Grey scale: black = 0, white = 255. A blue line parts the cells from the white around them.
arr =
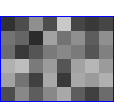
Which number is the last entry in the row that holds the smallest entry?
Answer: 143
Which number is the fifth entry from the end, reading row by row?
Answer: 136
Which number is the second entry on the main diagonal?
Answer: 101
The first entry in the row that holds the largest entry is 49
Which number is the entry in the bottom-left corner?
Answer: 77
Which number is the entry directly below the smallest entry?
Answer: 85
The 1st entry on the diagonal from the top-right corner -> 70
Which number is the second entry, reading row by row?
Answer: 77
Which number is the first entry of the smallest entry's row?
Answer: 115
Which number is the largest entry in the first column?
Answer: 176
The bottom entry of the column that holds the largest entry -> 168
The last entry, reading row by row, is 108
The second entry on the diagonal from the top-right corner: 93
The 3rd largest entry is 182

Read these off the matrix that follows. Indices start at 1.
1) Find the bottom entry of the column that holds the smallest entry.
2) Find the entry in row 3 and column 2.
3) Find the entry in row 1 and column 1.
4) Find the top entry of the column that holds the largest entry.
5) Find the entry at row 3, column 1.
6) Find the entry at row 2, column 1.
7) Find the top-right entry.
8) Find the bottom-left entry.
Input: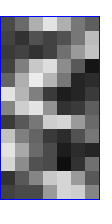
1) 213
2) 66
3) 74
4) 175
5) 58
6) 66
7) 94
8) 66

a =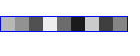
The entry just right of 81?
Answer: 238
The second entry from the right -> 63
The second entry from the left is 146

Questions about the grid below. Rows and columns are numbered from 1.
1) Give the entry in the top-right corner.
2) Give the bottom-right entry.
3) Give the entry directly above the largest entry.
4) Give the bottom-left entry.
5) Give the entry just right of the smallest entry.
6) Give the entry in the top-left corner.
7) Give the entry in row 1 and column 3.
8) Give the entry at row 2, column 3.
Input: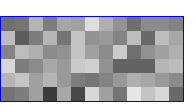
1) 131
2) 105
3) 175
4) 117
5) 167
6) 111
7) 181
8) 125

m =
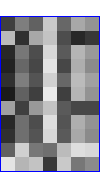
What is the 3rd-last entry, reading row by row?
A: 201
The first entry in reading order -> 63
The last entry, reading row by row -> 139
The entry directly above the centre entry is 208
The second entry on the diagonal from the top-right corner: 40
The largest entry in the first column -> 228
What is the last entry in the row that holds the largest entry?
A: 147
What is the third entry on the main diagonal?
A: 77
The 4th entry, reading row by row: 201
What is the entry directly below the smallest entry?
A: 161
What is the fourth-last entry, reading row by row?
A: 56
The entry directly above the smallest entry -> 48
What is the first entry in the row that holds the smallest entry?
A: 27
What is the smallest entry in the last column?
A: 56
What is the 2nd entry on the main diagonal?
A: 48
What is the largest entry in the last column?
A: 216
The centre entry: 234
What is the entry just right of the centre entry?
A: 63

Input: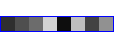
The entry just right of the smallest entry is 191
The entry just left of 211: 108
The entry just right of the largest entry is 14

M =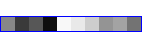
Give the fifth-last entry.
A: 233
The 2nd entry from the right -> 163

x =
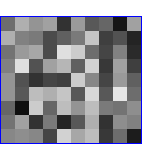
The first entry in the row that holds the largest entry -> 148
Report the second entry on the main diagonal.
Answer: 129
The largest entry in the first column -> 175
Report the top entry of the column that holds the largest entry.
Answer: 22
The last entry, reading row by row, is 28
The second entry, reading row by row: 175
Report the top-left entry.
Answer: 109
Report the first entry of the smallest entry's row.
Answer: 102
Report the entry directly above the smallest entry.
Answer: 88
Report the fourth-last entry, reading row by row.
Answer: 189
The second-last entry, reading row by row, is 109
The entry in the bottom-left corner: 135
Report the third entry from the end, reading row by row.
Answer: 56
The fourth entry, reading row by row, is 161
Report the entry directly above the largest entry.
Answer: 154
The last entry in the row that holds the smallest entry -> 142
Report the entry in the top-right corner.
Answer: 161
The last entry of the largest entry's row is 109
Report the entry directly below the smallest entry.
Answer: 161
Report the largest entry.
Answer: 230
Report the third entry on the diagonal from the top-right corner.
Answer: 69
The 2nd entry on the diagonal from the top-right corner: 82
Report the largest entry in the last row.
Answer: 210
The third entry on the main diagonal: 167

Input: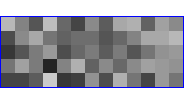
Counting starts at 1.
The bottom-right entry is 117
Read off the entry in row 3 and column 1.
55
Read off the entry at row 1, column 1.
184
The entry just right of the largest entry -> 55
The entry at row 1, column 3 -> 85
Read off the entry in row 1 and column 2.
131
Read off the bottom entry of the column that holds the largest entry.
203
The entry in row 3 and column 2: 85
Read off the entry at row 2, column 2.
138
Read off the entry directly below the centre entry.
98
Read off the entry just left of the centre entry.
104
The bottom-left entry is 69
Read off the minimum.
36
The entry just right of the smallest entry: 131
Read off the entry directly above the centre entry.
110
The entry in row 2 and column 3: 168
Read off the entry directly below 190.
117
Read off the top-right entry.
138
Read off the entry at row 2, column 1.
77

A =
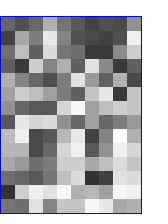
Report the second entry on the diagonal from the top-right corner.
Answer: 80
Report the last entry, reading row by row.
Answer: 176
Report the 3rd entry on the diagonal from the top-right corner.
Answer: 58
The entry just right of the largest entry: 176
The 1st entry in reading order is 103
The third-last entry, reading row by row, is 231
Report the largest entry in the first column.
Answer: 190
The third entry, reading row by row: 103
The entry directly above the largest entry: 124
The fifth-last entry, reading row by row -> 197
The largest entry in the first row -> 176
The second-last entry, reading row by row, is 168
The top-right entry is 145
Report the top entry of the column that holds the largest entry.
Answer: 73
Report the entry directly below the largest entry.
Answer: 239
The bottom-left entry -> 117
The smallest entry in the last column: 73
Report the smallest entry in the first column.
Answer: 50
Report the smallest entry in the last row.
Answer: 111
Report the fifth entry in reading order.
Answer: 117
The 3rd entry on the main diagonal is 96
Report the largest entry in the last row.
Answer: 246

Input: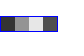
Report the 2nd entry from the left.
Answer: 148
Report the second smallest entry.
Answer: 79
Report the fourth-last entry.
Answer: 52

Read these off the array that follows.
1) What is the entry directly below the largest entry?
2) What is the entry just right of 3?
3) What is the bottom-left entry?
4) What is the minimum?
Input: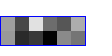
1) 57
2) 138
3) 153
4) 3
